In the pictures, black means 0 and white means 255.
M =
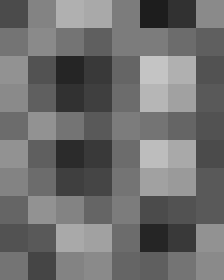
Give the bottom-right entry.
138
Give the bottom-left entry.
116
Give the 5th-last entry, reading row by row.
138
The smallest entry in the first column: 75
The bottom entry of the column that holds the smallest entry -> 95
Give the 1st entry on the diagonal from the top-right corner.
138
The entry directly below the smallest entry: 124
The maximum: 196
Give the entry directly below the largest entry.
182
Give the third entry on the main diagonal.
37
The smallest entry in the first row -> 29
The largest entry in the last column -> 146
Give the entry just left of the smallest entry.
124
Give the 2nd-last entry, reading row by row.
116

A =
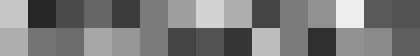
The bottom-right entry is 95
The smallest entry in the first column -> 174
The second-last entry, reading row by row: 138
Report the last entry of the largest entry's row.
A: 82
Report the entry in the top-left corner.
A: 198
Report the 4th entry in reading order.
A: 102
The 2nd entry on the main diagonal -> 116
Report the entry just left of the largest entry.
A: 145
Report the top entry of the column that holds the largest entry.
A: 238

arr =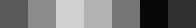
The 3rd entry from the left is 208
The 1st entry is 90
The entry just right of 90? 140

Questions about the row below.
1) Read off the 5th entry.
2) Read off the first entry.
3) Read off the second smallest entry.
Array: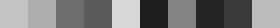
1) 215
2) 195
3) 37

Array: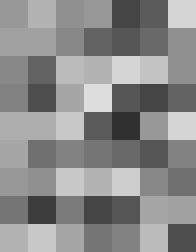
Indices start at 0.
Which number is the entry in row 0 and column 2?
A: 144
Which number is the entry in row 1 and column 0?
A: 160
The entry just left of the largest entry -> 166
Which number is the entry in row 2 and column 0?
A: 136
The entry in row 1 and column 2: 136
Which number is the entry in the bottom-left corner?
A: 179
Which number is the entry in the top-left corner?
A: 152
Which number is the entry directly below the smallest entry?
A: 105
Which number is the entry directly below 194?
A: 69
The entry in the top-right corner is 213
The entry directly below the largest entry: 91
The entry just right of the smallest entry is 152
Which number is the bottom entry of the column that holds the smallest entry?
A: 130
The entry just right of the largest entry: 85
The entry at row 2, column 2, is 187
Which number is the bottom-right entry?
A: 77
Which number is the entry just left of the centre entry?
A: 200
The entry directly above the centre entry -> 221
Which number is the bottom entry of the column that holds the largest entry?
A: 117
